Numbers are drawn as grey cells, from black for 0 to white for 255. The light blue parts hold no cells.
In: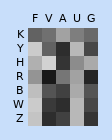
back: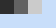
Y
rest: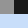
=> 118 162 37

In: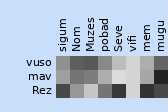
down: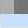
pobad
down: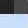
mugu

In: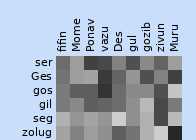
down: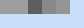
Mome
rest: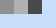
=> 185
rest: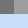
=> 163 58 100 149 80 130 65
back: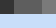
gos

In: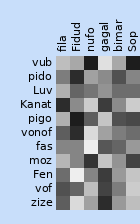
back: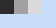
zize
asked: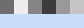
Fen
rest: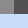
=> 133

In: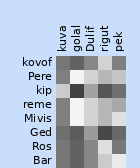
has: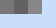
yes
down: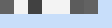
golal
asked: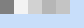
Pere
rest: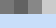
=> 235
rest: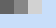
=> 127
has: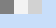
yes
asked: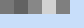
kovof

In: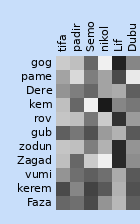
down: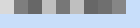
padir
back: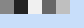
gog
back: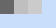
gog
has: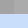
yes
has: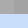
no

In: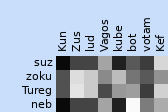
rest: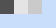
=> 74 152 158 60 209
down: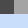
Vagos

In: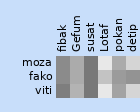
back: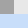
viti
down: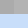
Gefum
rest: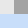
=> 213
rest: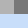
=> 232 163 213

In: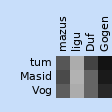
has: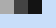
yes
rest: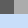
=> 101 40
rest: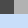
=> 101 26
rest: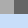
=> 40
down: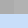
ligu
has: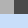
no

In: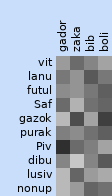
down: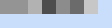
zaka
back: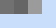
nonup
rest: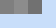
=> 95
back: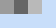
lusiv

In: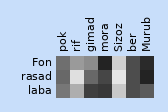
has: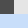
no
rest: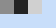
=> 77 42
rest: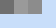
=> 35 208 77 42

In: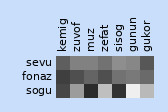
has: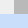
yes
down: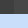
kemig
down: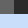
muz
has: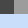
yes

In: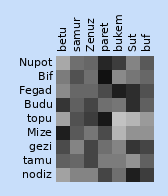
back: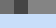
nodiz
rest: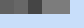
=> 146 96
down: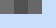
samur
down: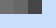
Zenuz
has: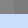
no

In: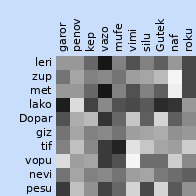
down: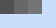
mufe
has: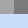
yes
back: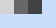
pesu

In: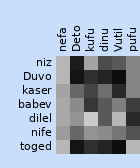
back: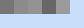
nife
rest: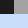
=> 75 89 133
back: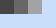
kaser
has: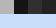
yes

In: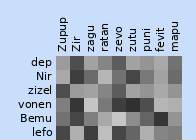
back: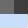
Nir
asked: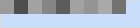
dep
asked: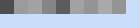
zizel
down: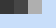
Zir

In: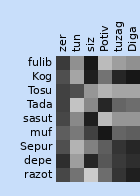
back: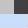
Tada
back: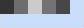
razot
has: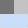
no

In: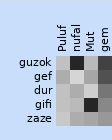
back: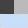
guzok
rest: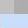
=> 206 118
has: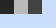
yes
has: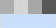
no
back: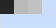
gifi
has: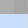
yes
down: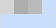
nufal

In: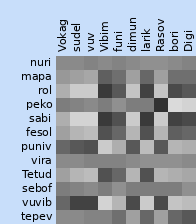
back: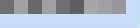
mapa
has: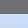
yes
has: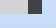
no
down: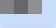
funi
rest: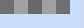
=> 111

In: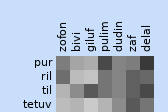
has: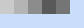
yes
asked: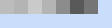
tetuv
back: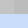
ril
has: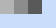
yes

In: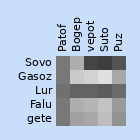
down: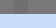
Patof
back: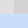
Gasoz

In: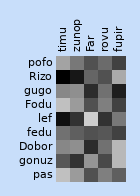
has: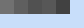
yes
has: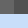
yes

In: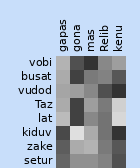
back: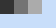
kiduv
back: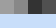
vobi
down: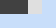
gona

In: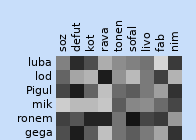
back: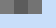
gega
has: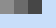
yes
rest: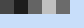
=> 92 122 159 50

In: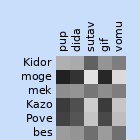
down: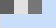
sutav
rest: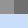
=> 156 111
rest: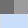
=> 111
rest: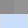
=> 118 141 125
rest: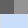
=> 125

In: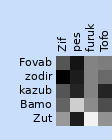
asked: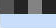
kazub
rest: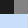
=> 105
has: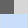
no
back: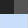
kazub
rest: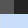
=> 131 36

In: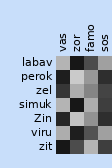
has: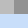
no
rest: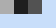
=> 160
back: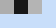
simuk

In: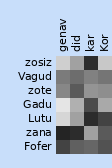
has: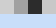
yes
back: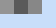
zote
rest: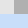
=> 75 169
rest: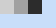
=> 200
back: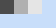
Gadu
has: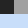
no

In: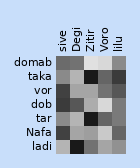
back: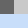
Nafa
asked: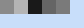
tar
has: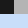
no
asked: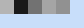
ladi
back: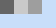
Nafa
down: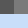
lilu

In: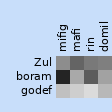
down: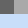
mafi
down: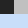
mifig
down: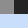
mifig

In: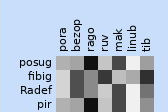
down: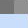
tib
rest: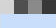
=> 190 170 48
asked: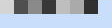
fibig
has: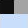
no

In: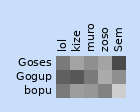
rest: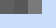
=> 171 143
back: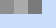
Gogup
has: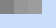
no
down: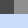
Sem
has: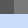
yes
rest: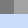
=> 143 163 74
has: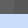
yes

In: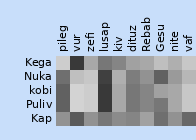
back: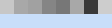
kobi
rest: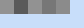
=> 133 161 111 146 104
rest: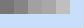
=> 175 199
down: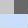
vaf

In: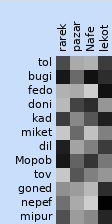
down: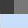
lekot
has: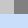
no
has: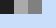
no
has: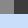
no

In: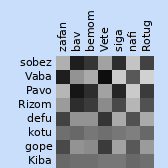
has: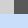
no
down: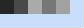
siga
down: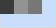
bemom

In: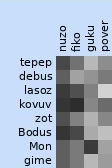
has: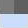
no
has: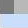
yes

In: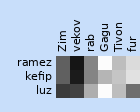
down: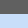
Zim
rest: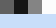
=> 189 219
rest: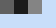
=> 181 197 225
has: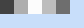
yes

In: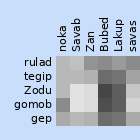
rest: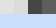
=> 198
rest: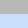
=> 177 108 116 163
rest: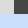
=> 94 198
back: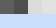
gomob
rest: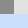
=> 219 78 94 212
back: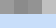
rulad

